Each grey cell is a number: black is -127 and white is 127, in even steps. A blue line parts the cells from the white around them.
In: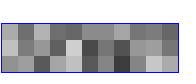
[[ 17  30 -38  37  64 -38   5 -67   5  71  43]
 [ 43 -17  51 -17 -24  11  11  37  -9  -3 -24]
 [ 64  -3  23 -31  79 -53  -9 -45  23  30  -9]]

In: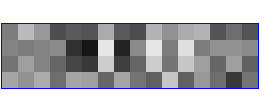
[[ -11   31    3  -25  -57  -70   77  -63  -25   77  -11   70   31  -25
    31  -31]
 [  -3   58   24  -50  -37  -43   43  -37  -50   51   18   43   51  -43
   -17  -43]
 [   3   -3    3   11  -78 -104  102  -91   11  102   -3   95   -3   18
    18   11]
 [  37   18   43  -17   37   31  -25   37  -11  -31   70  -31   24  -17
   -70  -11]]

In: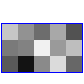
[[ -38 -108   10   91  -24]
 [  -5    2  113   26   62]
 [  70   18  -18   40  -45]]

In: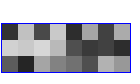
[[-76  65 -54  73 -82  37 -62  43]
 [-35 -90  37   2 -14 -48  50  24]
 [ 81  73  87  57 -48 -69 -62 -82]]

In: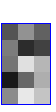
[[-102  -24   46]
 [ -43   18  -30]
 [ -10   96   54]
 [  -3  -83  -62]
 [  11  104   68]]

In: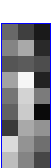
[[ -70   41   19]
 [ -42  -36  -50]
 [ -29   75 -117]
 [ -23  -64 -101]
 [ -10   83   -4]
 [   4   41  -86]
 [  35  118  -93]
 [  61    4  -57]
 [  90   19  -16]]
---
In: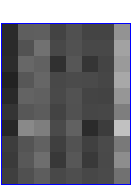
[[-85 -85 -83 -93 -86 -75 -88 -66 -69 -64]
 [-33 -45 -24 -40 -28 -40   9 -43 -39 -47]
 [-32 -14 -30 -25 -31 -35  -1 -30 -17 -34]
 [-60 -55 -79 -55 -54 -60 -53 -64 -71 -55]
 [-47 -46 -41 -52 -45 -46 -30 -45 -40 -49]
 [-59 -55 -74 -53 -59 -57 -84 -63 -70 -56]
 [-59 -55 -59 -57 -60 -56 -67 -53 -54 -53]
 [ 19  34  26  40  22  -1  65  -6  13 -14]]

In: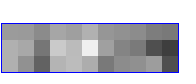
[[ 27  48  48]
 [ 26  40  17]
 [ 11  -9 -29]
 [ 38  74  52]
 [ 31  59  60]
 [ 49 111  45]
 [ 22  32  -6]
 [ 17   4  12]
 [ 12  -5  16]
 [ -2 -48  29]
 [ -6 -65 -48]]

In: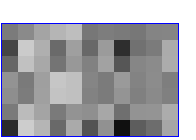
[[  -4  -58  -25   19   14   -5  -84]
 [  10   75   65   -5   -3   59   77]
 [  36   47   40   31   32   36   53]
 [  53  -21  -11   70   67   -5  -22]
 [  62   31   24   64   64   19   42]
 [  -8  -23    1    5    2   15  -44]
 [  -2   27   34   -4   -4   39   17]
 [  -5  -81  -41   26   20  -16 -111]
 [  -8  -14    6    3    0   19  -34]
 [   4   -4   11   12   10   20  -18]
 [   5   43   44   -1    0   44   38]]

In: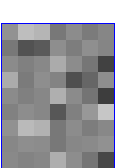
[[ 18  -7  11  44  11   1  17   7   9]
 [ 62 -45   0  -4   0  13  58  14   3]
 [ 53 -37   8  14   7   7  50  12   7]
 [ -7  14  43   3  47 -40  -7  -7  46]
 [ 12  -2  12 -48  11   0  12   7  13]
 [ -4  15  -9 -25 -11  24  -2  10 -10]
 [  6   5 -62  14 -66  70   8  17 -56]]

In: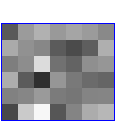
[[-38  42  -1  45   1 -55]
 [ 27  17  13 -36   6  74]
 [ 49   7  92 -80  26 119]
 [ 25 -36 -14  22  -4 -41]
 [ 37 -52 -28  -6  -9   4]
 [ 27 -33  15 -20   4  44]
 [  9  47  22 -26   5  55]]

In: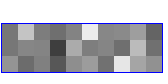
[[ -8  -8  20]
 [ 68   6 -19]
 [ -2   4   0]
 [-16 -65 -40]
 [  3  43  14]
 [108  -1  28]
 [  7   5 -14]
 [ 10 -16 102]
 [ 30  59  37]
 [-27 -15  17]]

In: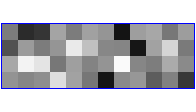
[[  -3  -46   39   19]
 [ -84   27  115    6]
 [ -74   -3  100   14]
 [  36   21   -8   94]
 [  -3  106   31   34]
 [  33   64    3   -9]
 [  21    7   20 -106]
 [-107    5  122   10]
 [  30 -105    6   23]
 [  39   34   -2  -34]
 [  -8   85   43    1]
 [  29   -5   10  -72]]
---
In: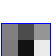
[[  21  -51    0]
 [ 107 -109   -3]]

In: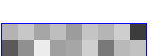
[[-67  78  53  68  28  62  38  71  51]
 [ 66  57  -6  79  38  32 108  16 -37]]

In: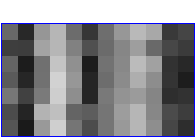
[[ -58  -70   40   57   23  -17  -73  -19   54   22  -87  -23]
 [ -68  -56  -22   30    6  -20  -47    1   54   35  -66  -65]
 [ -87  -77   33   59    8  -13  -99   16   68  -15  -99  -27]
 [ -98  -75   13   46   11  -18  -90   23   82  -14  -89  -37]
 [ -77  -81    5   27   19   -6  -90   14   78   -5  -62   -8]
 [ -66  -52    7   54   29  -10  -34  -27   63   51  -91  -51]
 [ -82  -57   14   54   25  -10  -51  -10   79   25 -101  -42]]

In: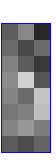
[[-88   7 -33]
 [-20 -55 -22]
 [-71 -35   1]
 [-43  81  12]
 [ 69 -21   4]
 [ 62   0  -9]
 [ -3  24   4]
 [-27 -52 -35]]

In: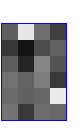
[[ -63  -15  103  -32]
 [ -29  -51 -107  -72]
 [ -44    6  -90  -33]
 [ -70   -1  -28  -13]
 [ 106  -25  -30  -21]
 [ -23  -18  -70  -12]]

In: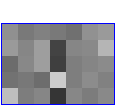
[[ 26  17 -15  -6   1  -6  16]
 [ 53   9   6 -60  30   6  26]
 [ 11   5  -1 -64  30   8 -19]
 [  1  12  -1  76 -18  -7 -13]
 [  9  -3   7 -74   6  -2  62]]
